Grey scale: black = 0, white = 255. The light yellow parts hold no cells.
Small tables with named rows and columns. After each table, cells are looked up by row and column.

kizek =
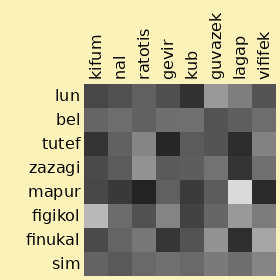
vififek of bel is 109
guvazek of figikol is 102
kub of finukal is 83
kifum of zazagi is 74
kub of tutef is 91
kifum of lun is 71
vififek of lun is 84
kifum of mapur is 71
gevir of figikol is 132
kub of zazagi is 93
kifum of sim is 99

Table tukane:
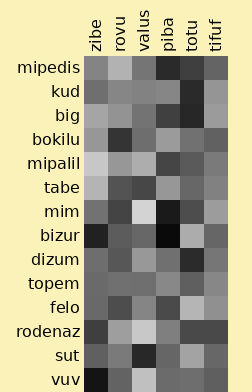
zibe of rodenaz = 63
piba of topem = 136
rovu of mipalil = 151
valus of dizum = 152
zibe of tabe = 180
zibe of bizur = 33
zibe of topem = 106
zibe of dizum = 110
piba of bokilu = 155
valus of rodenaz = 200
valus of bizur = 103
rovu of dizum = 87
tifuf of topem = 135
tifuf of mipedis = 100
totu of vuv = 110
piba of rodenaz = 127
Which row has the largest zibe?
mipalil

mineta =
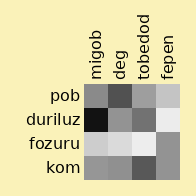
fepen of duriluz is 236
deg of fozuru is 218
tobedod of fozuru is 237
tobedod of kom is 88
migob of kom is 150
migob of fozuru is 205
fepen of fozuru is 147
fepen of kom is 147
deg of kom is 144
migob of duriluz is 18

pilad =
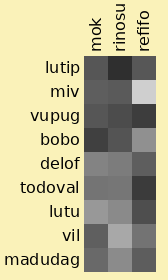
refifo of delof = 94
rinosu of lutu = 138
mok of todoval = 116
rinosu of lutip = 47
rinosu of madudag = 139
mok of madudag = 105
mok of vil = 95
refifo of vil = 115
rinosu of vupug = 76
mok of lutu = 152

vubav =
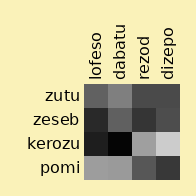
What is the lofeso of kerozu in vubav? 30
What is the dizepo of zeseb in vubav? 77
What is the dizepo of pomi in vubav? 56
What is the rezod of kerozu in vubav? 159
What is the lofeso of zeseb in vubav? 41
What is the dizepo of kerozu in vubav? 204
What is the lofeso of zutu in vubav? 97
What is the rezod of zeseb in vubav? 53
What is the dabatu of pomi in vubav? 154
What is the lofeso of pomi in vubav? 157
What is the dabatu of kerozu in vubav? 5
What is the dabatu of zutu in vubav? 127
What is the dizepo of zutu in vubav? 74
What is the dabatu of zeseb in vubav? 96
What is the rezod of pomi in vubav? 87
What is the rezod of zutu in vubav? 74

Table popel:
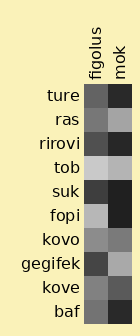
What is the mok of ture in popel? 41
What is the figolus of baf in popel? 115
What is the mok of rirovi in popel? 39
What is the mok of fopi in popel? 32
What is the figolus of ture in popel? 99
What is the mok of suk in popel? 32
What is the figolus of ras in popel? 119
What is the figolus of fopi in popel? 183
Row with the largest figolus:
tob

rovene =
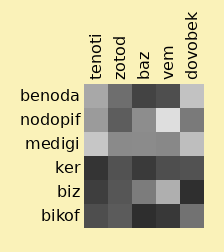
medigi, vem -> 136
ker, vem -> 78
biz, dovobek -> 47
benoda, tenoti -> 168
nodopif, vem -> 222
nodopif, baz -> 141
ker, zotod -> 82
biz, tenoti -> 62
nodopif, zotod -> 93
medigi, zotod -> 138
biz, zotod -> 86
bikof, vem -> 56
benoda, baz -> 67
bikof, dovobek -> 114

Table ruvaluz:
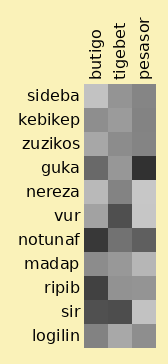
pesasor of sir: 194
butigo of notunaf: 56
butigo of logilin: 130
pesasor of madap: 182
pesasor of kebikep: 131
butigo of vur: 162

